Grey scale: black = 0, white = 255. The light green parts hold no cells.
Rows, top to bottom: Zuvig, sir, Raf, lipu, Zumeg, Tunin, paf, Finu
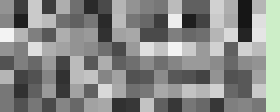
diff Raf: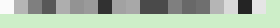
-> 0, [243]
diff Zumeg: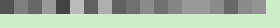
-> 6, [88]
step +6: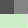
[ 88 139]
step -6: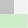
[189 237]

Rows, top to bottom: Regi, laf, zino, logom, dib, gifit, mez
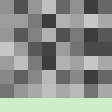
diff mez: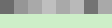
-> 0, [115]
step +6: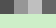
[ 86 156 197 108]
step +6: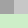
[168 205]
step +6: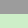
[162 162]

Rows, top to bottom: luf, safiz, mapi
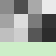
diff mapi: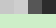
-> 0, [191]
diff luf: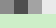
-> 2, [169]
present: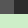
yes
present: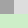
yes
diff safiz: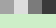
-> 3, [52]
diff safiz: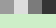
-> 0, [163]
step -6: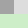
[157 215]

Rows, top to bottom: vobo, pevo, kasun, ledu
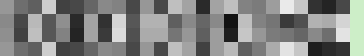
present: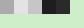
yes
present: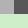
no
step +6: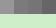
[157 129 123 108]
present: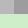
no
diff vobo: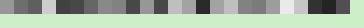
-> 24, [72]
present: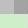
yes

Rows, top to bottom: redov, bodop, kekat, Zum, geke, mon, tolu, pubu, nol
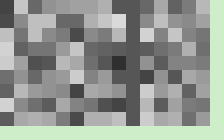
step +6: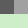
[ 98 167]
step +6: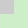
[210]

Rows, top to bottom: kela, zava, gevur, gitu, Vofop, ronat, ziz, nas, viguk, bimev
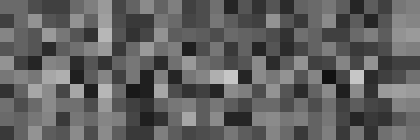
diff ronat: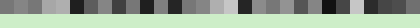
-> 27, [64]
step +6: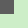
[99]
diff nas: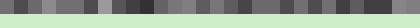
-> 26, [70]
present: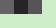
yes
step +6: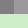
[133 160]
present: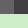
yes

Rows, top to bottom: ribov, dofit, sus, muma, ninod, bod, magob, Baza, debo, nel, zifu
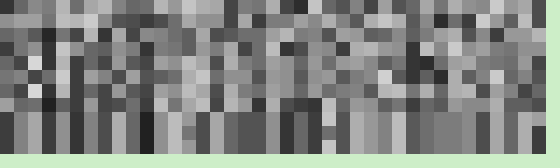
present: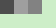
yes
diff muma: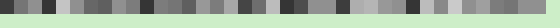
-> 23, [137]
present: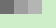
yes

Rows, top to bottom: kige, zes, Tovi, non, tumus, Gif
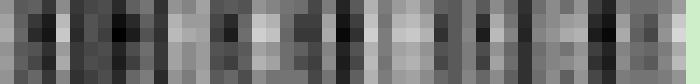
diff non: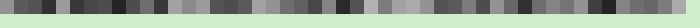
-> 24, [36]
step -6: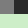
[118  36]
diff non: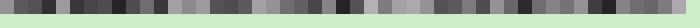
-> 37, [49]
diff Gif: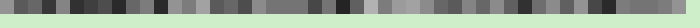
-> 1, [83]
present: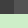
no
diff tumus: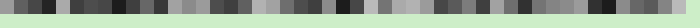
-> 5, [56]
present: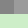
no

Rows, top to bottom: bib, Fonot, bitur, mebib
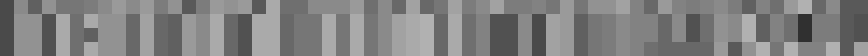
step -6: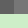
[ 90 112]
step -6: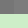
[112 118]

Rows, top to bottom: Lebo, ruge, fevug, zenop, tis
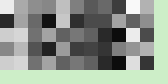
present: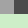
no
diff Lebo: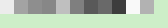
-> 1, [170]

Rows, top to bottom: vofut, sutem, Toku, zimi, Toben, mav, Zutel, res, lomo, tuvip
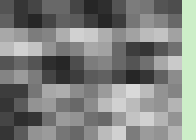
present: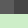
no
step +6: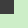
[67]
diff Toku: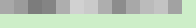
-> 9, [162]
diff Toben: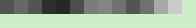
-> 8, [104]
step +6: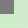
[130]
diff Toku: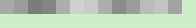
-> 9, [162]

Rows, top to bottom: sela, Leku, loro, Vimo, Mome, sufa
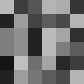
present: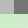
no
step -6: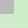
[180]
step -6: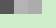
[ 80 174 166]
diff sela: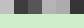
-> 0, [186]
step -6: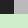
[ 28 180]
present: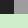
yes

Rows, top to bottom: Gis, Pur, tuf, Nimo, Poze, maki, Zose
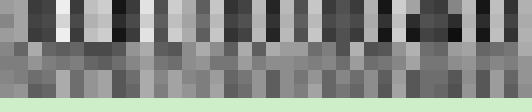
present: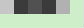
yes
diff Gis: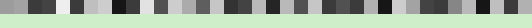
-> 36, [51]
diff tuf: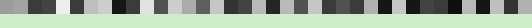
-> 28, [205]
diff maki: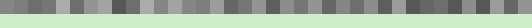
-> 30, [110]

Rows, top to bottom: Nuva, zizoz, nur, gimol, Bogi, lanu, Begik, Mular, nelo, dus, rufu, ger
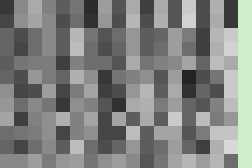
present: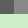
no
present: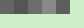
no

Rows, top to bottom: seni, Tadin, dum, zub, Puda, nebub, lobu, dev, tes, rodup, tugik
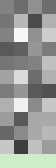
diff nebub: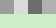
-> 0, [162]
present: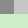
yes
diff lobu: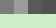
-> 1, [150]
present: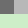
no
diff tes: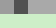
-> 1, [89]

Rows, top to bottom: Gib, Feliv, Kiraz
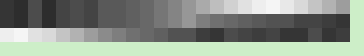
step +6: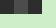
[51 82 51]
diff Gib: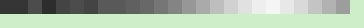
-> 1, [45]
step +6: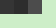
[59 51 82]
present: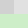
yes
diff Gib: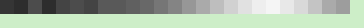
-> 23, [178]

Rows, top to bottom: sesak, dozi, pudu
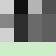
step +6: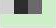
[215  51 112]
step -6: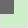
[100]
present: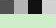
no
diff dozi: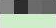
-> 3, [94]

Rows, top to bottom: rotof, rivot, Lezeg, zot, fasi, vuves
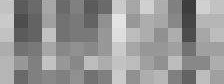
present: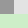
no
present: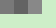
no

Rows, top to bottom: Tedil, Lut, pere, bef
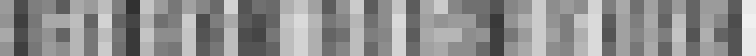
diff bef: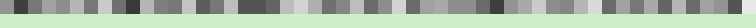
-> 3, [155]
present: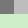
yes
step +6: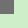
[118]
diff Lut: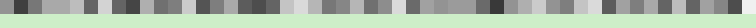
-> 14, [77]
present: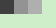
no

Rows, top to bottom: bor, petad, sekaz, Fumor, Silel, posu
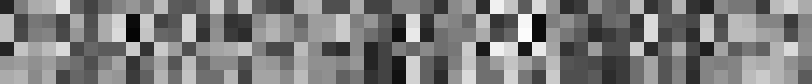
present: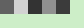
yes
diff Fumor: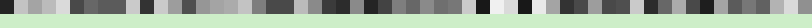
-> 43, [79]
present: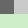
no

